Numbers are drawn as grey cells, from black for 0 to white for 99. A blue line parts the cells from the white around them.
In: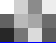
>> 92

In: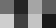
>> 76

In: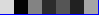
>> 64

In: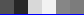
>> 84

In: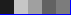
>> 62

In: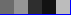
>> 58

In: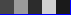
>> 60

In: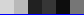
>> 72

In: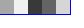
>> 83
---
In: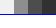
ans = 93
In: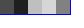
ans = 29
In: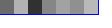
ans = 41
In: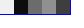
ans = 93
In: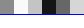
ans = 54
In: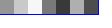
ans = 58
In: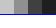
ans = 77
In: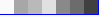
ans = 97
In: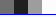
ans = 43
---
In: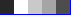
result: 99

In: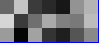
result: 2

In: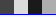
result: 85

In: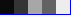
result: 20

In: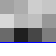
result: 12

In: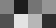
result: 88

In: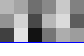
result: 88

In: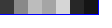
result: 53

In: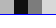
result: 6

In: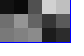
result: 50
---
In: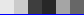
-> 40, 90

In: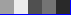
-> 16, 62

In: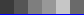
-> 41, 23

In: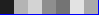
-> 66, 12

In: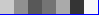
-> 96, 79

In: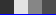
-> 30, 19

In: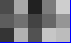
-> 80, 20
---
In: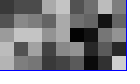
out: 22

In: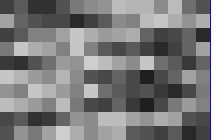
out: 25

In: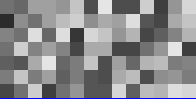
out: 44

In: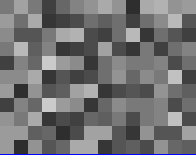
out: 47

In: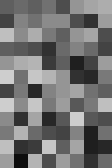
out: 37

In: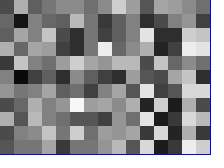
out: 29
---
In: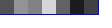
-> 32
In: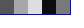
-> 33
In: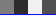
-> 48
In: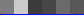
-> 48
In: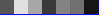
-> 33
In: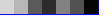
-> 83
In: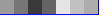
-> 60
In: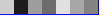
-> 80
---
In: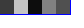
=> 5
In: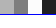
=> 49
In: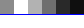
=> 43
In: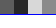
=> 15
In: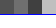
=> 43
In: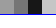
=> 46
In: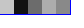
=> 42
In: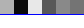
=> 34
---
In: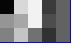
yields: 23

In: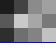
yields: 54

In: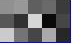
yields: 41

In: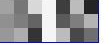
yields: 73

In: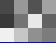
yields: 32

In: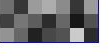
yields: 21

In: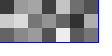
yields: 43
